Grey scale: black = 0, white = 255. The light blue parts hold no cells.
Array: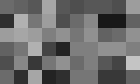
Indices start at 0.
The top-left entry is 107
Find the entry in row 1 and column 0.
47
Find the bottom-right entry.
98
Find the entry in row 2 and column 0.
157
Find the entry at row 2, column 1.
166
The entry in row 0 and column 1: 98
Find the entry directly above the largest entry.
127
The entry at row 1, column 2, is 118
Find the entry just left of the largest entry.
68
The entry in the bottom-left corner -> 107
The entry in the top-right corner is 157
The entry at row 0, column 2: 87

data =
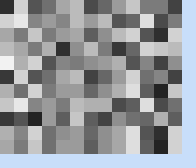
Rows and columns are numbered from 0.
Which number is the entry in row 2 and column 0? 167
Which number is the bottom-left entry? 167
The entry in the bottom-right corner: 210
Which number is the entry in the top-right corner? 66
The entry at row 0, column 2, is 84
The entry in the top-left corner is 47
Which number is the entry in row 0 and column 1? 210
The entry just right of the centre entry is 103
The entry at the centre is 66
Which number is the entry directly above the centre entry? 143
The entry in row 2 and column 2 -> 198
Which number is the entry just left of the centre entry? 187
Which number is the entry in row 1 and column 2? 133
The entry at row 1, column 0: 210
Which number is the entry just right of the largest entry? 176
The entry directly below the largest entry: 56
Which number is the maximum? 242
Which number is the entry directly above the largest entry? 187
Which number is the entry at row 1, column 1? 231

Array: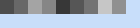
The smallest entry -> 55
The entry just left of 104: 77

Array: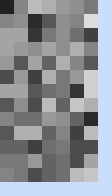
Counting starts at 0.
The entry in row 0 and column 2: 187
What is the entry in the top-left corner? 32
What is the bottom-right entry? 198
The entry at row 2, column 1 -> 164
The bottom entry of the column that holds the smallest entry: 132
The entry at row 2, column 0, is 164
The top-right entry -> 120
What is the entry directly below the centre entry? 187
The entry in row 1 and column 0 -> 132
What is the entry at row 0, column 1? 132
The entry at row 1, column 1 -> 142
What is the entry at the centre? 111
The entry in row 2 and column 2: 52
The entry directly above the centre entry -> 175
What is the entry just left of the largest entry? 132

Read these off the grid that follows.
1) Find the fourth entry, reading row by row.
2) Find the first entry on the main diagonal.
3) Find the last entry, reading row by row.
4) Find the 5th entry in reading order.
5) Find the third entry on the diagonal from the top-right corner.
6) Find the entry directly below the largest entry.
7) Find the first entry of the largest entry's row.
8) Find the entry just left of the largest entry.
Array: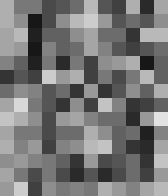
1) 74
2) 175
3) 185
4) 85
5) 52
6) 130
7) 195
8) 153

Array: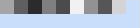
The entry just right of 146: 86
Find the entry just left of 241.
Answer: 75

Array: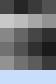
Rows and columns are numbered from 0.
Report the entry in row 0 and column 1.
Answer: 38
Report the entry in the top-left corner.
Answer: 70
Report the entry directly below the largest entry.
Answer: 135
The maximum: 200
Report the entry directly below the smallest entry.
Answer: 58
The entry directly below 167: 70

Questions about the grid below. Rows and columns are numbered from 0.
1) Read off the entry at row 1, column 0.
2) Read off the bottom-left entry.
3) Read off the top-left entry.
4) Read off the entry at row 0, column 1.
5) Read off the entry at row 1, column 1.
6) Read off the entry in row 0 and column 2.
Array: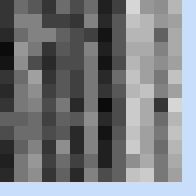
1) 53
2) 41
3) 53
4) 108
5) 130
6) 88
